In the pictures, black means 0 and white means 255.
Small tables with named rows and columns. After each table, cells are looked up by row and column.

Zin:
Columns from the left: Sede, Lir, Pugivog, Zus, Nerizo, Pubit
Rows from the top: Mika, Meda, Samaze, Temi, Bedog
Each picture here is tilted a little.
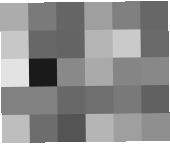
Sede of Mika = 172
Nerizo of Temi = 121
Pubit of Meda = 105
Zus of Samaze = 170
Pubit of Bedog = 143
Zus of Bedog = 181
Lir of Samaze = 26
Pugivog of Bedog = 84

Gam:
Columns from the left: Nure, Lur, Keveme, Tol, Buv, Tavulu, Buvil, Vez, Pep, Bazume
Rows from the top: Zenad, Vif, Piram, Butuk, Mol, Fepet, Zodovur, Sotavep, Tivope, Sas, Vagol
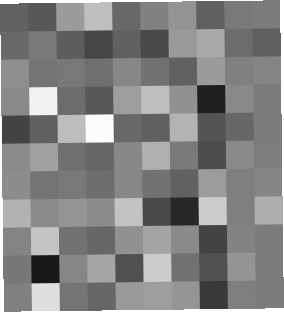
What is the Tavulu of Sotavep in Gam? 73
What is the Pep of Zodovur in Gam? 127
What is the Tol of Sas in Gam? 165
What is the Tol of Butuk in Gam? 88
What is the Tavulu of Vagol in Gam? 158
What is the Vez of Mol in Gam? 84
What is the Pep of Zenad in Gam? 120
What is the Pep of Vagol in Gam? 127
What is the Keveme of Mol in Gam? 189
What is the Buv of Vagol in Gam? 153
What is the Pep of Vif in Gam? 108
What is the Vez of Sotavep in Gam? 204
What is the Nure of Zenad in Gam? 97
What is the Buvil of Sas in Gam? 113
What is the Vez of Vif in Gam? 169
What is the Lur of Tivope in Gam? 196
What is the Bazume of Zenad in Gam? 123

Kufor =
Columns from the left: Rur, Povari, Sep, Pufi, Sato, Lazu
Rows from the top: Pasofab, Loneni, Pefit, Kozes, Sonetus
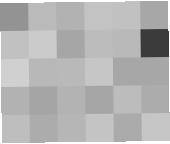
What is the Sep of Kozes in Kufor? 179
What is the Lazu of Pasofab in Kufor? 167
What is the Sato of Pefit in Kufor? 167
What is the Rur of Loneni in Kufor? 193
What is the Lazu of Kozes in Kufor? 172
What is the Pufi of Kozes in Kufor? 166
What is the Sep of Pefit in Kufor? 185
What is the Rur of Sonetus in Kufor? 190
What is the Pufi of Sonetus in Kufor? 196
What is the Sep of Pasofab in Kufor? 178
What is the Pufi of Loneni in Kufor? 188
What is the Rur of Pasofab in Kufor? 147
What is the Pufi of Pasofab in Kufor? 195
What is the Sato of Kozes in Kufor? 188
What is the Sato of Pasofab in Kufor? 193
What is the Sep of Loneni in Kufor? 166
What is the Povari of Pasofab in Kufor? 186

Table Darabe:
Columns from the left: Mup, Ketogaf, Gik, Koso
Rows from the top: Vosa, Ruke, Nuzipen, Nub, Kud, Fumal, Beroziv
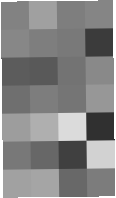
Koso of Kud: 48
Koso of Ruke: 59
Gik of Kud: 219
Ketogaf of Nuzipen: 89
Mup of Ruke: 135
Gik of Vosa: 126
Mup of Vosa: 130
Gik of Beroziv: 104
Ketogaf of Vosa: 160
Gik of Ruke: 121
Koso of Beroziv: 124
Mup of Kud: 157
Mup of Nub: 111
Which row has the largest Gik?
Kud

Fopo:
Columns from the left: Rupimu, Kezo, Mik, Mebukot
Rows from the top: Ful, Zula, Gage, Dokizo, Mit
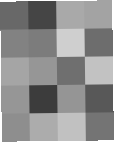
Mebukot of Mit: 116
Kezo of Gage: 150
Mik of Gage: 111
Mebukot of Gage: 194
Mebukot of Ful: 163
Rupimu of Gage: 165
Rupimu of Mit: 142
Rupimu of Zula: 130
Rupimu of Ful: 104
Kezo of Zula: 124
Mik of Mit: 193
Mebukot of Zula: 109
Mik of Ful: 169
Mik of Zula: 207
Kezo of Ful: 69
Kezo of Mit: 172
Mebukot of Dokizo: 88
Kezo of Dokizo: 60
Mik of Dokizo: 149
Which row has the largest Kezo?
Mit

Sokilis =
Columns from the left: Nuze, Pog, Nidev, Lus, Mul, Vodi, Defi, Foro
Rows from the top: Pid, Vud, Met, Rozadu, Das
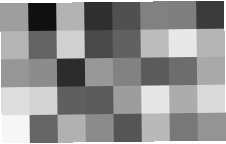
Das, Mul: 85
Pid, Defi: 126
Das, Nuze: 246
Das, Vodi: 185
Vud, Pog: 99
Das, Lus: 139
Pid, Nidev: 179
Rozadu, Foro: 218
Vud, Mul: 97
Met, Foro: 169
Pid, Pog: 16
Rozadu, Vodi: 230
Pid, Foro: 59
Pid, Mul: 80
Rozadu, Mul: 157
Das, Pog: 101
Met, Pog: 140
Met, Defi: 109
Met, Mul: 130
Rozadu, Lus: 91
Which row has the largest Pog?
Rozadu

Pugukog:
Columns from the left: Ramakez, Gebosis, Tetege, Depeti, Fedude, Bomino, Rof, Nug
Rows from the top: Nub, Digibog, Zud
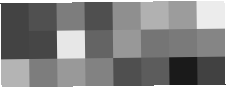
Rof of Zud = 26
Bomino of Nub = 177
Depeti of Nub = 79
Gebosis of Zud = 125
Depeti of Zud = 130
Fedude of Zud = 79
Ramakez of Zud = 180
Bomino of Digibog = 117
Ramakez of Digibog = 67
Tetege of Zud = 153
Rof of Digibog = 122
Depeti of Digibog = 100
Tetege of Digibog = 231
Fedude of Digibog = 152
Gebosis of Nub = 80
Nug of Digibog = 133

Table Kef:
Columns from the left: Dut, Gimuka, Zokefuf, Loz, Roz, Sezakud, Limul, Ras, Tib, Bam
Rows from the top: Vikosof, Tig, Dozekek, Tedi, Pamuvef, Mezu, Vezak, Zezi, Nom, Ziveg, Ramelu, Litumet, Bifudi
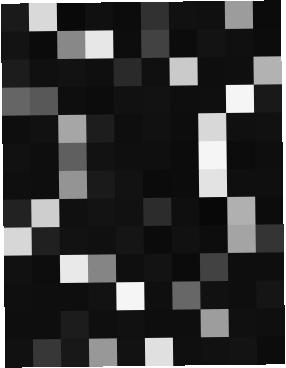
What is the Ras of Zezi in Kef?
8
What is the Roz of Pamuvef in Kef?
14
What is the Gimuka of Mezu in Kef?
14
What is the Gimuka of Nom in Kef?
32
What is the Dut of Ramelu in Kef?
15
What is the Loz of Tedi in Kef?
12
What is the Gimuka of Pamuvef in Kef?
17
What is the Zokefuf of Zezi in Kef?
16
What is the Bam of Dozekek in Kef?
178
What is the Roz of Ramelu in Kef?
245
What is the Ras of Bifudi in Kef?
17
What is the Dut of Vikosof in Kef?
26
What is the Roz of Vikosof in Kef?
12
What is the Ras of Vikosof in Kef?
16
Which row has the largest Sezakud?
Bifudi

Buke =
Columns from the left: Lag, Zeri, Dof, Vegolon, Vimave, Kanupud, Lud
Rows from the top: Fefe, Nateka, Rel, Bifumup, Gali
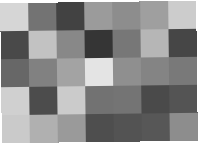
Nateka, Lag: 73
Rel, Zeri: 129
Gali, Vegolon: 78
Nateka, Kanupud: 182
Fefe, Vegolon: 155
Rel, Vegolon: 228
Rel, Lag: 103
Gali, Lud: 141
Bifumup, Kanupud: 74
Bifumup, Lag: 208
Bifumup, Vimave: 116
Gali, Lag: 202
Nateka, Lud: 70
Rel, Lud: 121
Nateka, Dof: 136
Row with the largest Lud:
Fefe

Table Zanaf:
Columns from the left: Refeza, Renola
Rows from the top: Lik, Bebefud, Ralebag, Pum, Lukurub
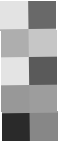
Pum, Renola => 157
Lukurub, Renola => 135
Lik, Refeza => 227
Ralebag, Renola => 90
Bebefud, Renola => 198
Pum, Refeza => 152

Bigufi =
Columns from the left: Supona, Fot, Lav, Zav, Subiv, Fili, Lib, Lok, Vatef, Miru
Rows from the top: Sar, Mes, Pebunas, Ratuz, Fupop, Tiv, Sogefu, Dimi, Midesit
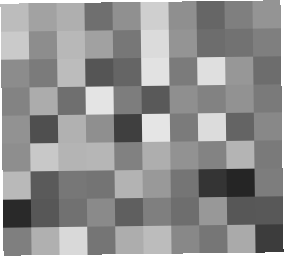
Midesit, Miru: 60
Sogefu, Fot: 90
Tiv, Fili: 174
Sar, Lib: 143
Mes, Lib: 148
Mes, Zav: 161
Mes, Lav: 184
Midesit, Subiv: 173
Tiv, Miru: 122
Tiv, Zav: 182
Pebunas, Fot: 123
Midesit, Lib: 136
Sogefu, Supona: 185
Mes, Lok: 109
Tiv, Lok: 131
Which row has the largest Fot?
Tiv

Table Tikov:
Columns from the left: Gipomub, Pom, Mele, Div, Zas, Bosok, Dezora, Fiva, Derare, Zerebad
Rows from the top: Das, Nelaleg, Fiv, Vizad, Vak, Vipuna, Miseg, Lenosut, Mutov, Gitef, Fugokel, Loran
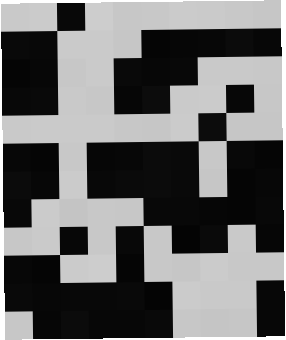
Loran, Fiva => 197
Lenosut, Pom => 203
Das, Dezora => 203
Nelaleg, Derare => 11
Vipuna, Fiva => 200
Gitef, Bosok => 200
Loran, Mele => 11
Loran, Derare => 198
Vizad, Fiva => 203
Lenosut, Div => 200
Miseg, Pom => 7
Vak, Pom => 202

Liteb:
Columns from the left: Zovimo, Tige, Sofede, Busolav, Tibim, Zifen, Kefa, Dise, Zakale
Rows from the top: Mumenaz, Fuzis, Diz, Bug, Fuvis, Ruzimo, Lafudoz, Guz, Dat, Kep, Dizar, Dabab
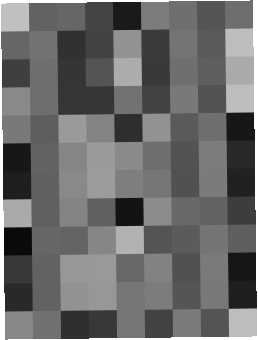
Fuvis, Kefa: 90
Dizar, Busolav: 151
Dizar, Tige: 98
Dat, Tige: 103
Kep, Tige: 98
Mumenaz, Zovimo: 192
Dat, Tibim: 178
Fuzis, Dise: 90
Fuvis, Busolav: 131
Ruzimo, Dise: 124
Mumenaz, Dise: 85
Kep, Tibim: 104
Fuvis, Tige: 94
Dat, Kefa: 91
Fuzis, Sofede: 49

